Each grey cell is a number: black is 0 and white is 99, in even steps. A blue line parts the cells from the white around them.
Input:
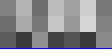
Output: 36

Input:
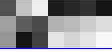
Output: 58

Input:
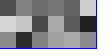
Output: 54

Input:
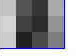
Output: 79

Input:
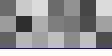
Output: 38

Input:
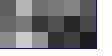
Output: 54

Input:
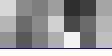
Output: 57

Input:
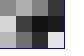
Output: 72
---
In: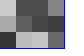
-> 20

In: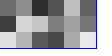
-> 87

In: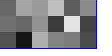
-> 32

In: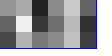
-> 28

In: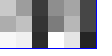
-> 96

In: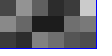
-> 23

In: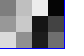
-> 85
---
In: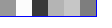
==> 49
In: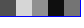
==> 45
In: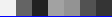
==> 20
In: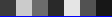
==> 9
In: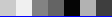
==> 24
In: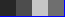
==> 43
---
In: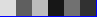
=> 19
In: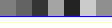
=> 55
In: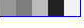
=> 94
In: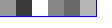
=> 70
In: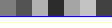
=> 25
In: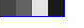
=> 10
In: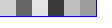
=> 61
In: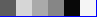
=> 95
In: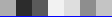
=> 76
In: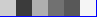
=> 95
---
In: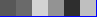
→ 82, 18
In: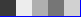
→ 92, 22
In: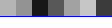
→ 77, 9
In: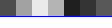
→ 91, 12
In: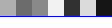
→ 94, 8
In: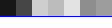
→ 88, 9
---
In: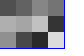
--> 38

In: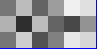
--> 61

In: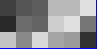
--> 72

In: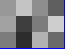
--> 76

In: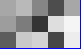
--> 52

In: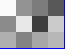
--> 57

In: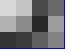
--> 76

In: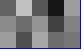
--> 34

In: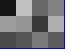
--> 75

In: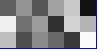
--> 63
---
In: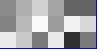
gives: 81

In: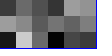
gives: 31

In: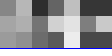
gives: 18

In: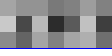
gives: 57

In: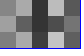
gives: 20

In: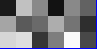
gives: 53

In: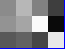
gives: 50
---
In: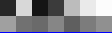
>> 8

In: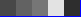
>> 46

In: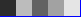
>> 38

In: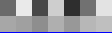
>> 28

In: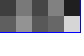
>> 27

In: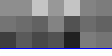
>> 76

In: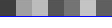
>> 73

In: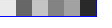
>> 76

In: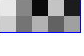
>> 4
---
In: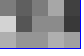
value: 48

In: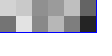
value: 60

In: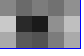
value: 48

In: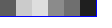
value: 54

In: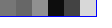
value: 5

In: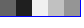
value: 93

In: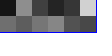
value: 14

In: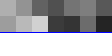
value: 45

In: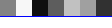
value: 75
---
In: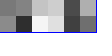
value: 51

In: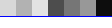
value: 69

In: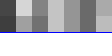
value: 83

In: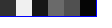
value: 93

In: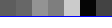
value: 40

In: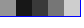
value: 9

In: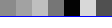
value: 63

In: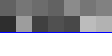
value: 46
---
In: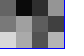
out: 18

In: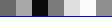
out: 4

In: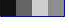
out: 80

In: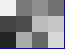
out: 56

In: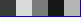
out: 48

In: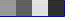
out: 87

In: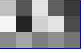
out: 88

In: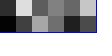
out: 36

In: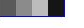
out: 73
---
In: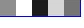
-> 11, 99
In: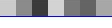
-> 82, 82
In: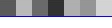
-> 19, 82
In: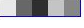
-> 18, 90
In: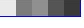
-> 56, 91
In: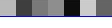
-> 55, 79
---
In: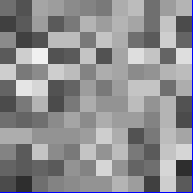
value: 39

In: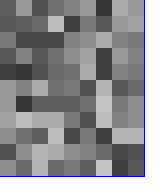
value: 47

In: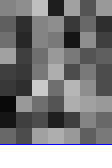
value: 25

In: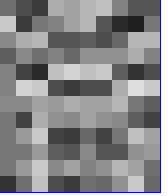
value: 71

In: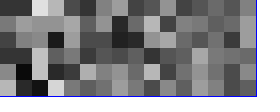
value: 61
